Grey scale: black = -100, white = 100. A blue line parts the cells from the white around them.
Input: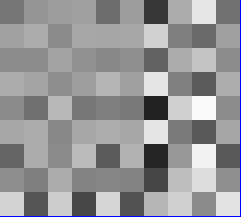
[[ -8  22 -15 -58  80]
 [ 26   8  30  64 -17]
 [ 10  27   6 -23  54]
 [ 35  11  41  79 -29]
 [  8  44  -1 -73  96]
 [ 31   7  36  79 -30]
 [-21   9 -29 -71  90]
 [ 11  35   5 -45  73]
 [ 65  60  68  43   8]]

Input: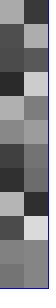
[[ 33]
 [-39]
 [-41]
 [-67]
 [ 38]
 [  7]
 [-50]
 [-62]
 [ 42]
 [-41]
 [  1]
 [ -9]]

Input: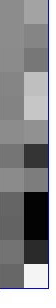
[[ 10]
 [ 10]
 [  9]
 [  4]
 [  3]
 [ 10]
 [ -8]
 [  9]
 [-21]
 [-22]
 [-10]
 [-19]]

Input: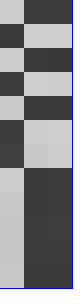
[[ 60 -53]
 [-55  61]
 [ 60 -57]
 [-54  60]
 [ 59 -55]
 [-53  61]
 [-50  60]
 [ 60 -53]
 [ 58 -54]
 [ 56 -51]
 [ 55 -53]
 [ 57 -55]]

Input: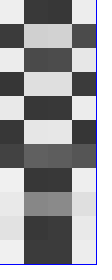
[[ 87 -57]
 [-54  65]
 [ 85 -40]
 [-58  75]
 [ 83 -56]
 [-57  81]
 [-48 -27]
 [ 88 -56]
 [ 83   8]
 [ 77 -54]
 [ 88 -54]]

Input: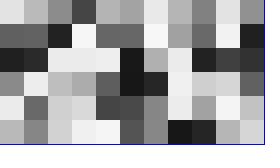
[[ 78  10  41  83   1  14]
 [-25 -73 -20  94 -18 -75]
 [-75  84  87  38 -73 -61]
 [  8  49 -26 -70  62 -24]
 [ 84  63 -46   5  27  52]
 [ 45  65  92   6 -71  68]]

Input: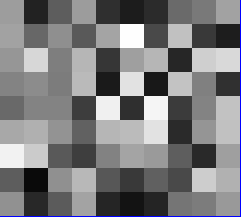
[[ 23 -27 -63 -66  -5]
 [ 27  12  29 -43 -55]
 [ 18  -1 -58  43  62]
 [  3  -3 -80 -81   0]
 [-18   3  88  92   3]
 [ 32  15  43  77  17]
 [ 90 -30   2  21 -68]
 [-27  13 -32 -25  61]
 [ 14 -29 -71 -72  -3]]

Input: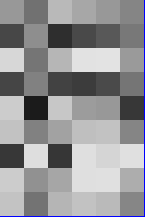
[[ 19  45  19]
 [-44 -64 -31]
 [ 69  43  78]
 [-46 -48 -42]
 [ 60  56  19]
 [ 52  27  52]
 [-57 -58  67]
 [ 60  30  76]
 [ 53  42  46]]
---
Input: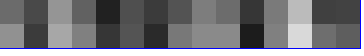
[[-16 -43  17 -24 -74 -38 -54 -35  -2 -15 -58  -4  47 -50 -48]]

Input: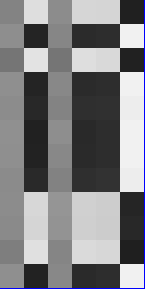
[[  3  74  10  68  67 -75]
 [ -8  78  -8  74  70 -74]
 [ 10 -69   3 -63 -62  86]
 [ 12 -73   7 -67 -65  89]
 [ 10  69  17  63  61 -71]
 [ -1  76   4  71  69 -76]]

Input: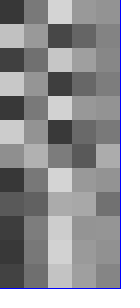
[[-57  -5  66  20  15]
 [-50 -12  55  25   6]
 [-56  -5  65  19  15]
 [ 12  39  -3 -30  35]
 [-30 -24  34  32 -11]
 [-56  -6  65  21  14]]

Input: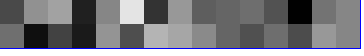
[[-43  14  27 -75   5  79 -60  19 -26 -21 -14 -36 -99 -10   5]]

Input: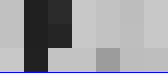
[[ 51 -76 -67  56  52  48  56]
 [ 57 -74  53  54  22  48  49]]

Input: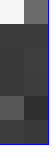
[[ 94 -16]
 [-55 -51]
 [-32 -63]]

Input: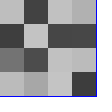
[[ 49 -48  51  39]
 [-10 -40  51  47]]

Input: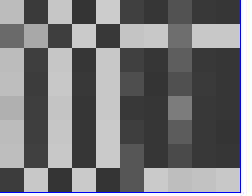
[[ 47 -54  55 -59  59 -49 -58 -35 -55 -57]
 [ 47 -51  55 -58  57 -50 -58 -26 -56 -58]
 [ 38 -51  54 -58  56 -55 -57  -2 -56 -58]
 [ 49 -50  57 -57  58 -32 -57 -41 -56 -57]]
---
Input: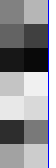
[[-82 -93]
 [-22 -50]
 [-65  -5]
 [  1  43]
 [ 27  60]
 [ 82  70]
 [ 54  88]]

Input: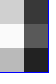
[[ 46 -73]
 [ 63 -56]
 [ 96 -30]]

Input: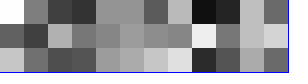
[[-24 -50  39  -7   5  22  10   5  87  -7  50  66]
 [ 55 -12 -39 -34  22  33  55  76 -66 -34  33 -18]
 [ 99  -1 -50 -61  16  16 -29  45 -88 -72  50 -18]]

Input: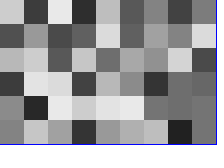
[[  9 -69  83  61  78  83  -9 -14  -9]
 [ 61 -53  83 -64  49 -31   3 -48  -3]
 [-37  20 -42 -25  72 -25  26   3  72]
 [  3  55  26 -59  20  38  49 -74  -9]
 [ 44  61 -31  55 -14  32  14  66 -42]
 [-53  78  72 -48  44   9 -59 -14 -19]]

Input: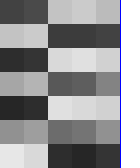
[[-70 -65  76  70  64]
 [-65 -59  70  76  64]
 [-48 -42  53  59  47]
 [ 14  24 -15  -9  14]
 [ 30  41 -31 -26   3]
 [ 53  59 -53 -53 -48]
 [ 81  70 -65 -70 -59]]

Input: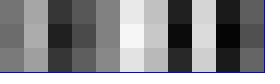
[[ -4  25 -58 -26   7  78  45 -69  62 -80 -21]
 [ -9  30 -58 -32   1  83  51 -75  67 -80 -26]
 [-15  35 -75 -42   1  93  57 -91  72 -96 -37]]

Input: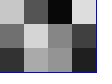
[[ 56 -34 -94  73]
 [-61  33  16 -76]
 [-12  67   5 -50]]

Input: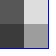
[[-54  23]
 [-32  73]]
